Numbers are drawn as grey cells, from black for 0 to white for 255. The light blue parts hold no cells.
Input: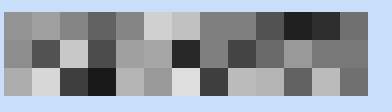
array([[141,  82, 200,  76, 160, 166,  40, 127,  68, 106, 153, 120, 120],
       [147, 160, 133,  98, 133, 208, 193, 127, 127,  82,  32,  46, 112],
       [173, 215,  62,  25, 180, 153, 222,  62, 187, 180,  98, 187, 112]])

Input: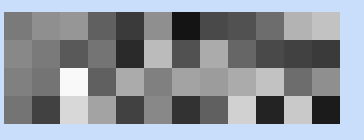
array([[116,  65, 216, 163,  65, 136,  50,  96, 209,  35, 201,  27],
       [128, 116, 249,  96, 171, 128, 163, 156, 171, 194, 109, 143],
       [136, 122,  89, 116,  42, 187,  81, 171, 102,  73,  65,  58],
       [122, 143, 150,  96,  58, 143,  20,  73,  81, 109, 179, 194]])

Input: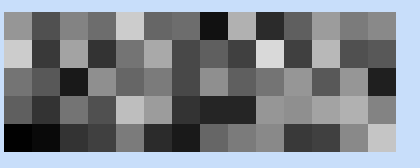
array([[  1,   9,  51,  64, 123,  43,  25, 102, 123, 137,  57,  64, 137,
        197],
       [ 95,  51, 116,  80, 190, 156,  51,  37,  37, 150, 143, 163, 177,
        131],
       [204,  57, 163,  51, 116, 169,  72,  95,  64, 217,  64, 184,  80,
         88],
       [150,  80, 131, 109, 204, 102, 109,  17, 177,  43,  95, 156, 123,
        137],
       [116,  88,  25, 143, 102, 123,  72, 143,  95, 116, 150,  88, 150,
         31]])

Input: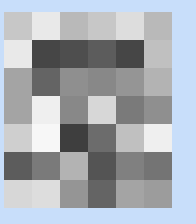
array([[233,  70,  78,  92,  70, 192],
       [164, 100, 143, 136, 149, 179],
       [ 92, 122, 179,  84, 128, 116],
       [215, 221, 149, 100, 164, 156],
       [199, 233, 185, 199, 221, 185],
       [164, 239, 136, 215, 122, 143],
       [207, 247,  62, 108, 192, 239]])

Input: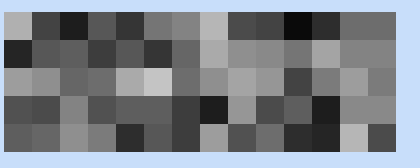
array([[176,  67,  29,  87,  53, 117, 131, 182,  75,  67,  10,  45, 109,
        109],
       [ 81,  75, 131,  81,  94,  94,  61,  29, 150,  75,  94,  29, 137,
        137],
       [ 37,  87,  94,  61,  87,  53, 102, 170, 143, 137, 117, 164, 131,
        131],
       [ 94, 102, 143, 123,  45,  87,  61, 157,  81, 109,  45,  37, 182,
         75],
       [157, 143, 102, 109, 170, 196, 109, 143, 164, 150,  67, 123, 157,
        123]])

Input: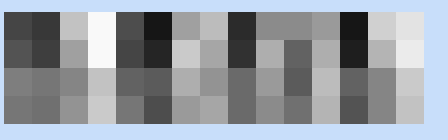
array([[ 69,  56, 194, 249,  77,  22, 160, 188,  43, 139, 139, 154,  22,
        208, 227],
       [ 83,  62, 160, 249,  69,  37, 202, 166,  49, 174,  98, 174,  30,
        180, 235],
       [118, 112, 147, 202, 118,  77, 154, 166, 106, 139, 112, 180,  83,
        133, 194],
       [126, 118, 133, 194,  98,  91, 174, 147, 106, 154,  91, 188,  98,
        133, 202]])
